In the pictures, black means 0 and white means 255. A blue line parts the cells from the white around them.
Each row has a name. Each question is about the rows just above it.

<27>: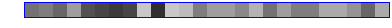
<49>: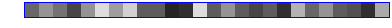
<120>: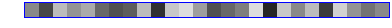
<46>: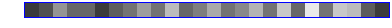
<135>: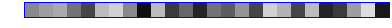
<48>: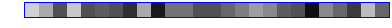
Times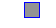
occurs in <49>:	4
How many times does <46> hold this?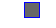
4
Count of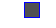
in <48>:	6
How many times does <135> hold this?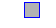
1

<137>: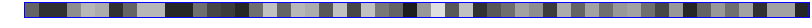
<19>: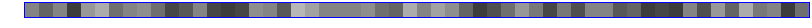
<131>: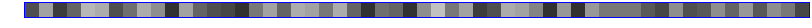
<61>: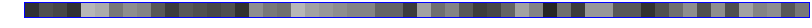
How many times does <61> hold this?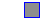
6
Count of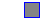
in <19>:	13
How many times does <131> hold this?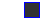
6
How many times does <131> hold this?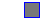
7

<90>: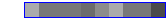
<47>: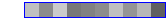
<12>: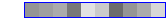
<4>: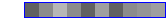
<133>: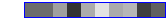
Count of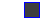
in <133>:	1
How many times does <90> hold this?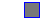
5
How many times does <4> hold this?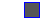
0
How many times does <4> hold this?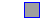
2
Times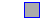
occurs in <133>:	2

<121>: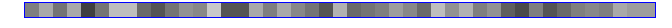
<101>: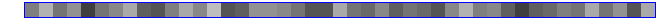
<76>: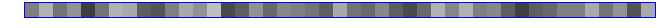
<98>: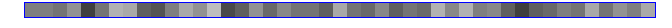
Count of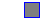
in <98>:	6
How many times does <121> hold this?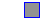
3
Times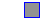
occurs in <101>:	4
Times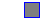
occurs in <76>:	6

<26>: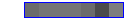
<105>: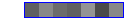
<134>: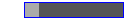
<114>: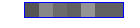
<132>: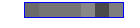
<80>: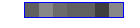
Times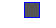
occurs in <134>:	6
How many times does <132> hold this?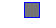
3
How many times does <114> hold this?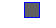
3

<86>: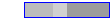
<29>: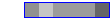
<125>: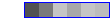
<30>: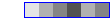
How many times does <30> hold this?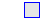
1
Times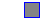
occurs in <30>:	2
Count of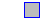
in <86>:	2
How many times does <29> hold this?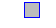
0

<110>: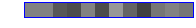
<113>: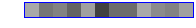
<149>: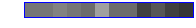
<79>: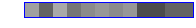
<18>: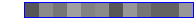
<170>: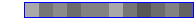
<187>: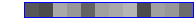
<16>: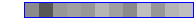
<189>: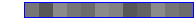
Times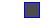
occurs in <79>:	2
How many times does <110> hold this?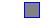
4

